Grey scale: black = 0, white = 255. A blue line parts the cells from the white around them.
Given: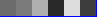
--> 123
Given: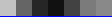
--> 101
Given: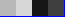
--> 215
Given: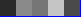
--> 138
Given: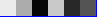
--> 172
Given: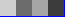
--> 108
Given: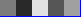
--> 41
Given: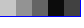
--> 147
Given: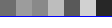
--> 156
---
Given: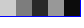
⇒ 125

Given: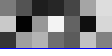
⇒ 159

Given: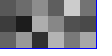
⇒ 153

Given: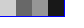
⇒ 104

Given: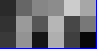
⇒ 147

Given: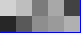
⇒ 89
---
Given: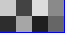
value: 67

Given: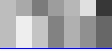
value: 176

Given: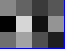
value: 214

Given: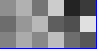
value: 94

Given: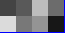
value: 89

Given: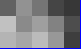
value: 159
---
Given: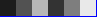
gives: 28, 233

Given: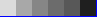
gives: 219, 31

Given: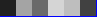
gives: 32, 65

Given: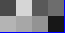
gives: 73, 23

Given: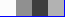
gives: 252, 178

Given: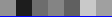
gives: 146, 160

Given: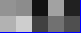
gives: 147, 79
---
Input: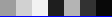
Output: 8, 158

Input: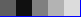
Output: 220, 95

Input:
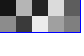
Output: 93, 140

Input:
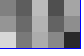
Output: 165, 215

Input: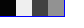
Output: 146, 4

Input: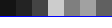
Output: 96, 20
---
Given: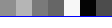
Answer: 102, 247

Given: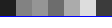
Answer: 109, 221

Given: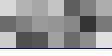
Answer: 148, 224

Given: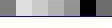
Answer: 177, 223

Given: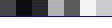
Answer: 177, 244

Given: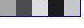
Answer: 220, 220
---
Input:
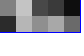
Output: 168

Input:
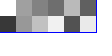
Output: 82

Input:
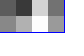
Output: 253

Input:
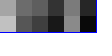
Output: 138

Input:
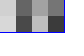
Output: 190

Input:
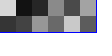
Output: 201

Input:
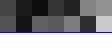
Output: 46
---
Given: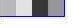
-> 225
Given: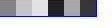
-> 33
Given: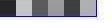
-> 154
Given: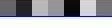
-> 10
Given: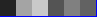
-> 84
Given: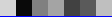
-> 65
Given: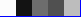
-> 109
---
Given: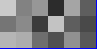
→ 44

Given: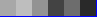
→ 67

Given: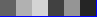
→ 65

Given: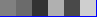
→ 176

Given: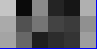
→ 36

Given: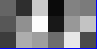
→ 10
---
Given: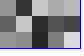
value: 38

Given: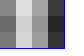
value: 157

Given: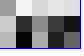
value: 170

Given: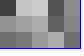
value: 155

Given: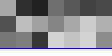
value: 55

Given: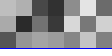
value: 164

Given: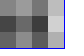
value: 92

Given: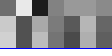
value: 188

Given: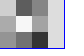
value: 52
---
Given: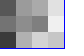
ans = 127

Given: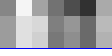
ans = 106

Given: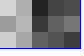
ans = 97

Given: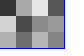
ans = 139

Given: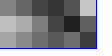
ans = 32

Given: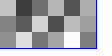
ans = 188

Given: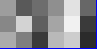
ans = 241

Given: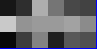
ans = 162
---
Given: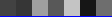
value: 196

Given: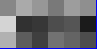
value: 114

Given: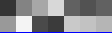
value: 201

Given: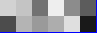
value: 173

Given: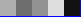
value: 146

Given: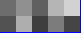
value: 62
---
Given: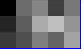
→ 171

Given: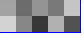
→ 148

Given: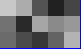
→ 166

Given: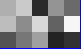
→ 216

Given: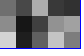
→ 64

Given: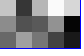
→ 89

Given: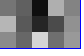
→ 37
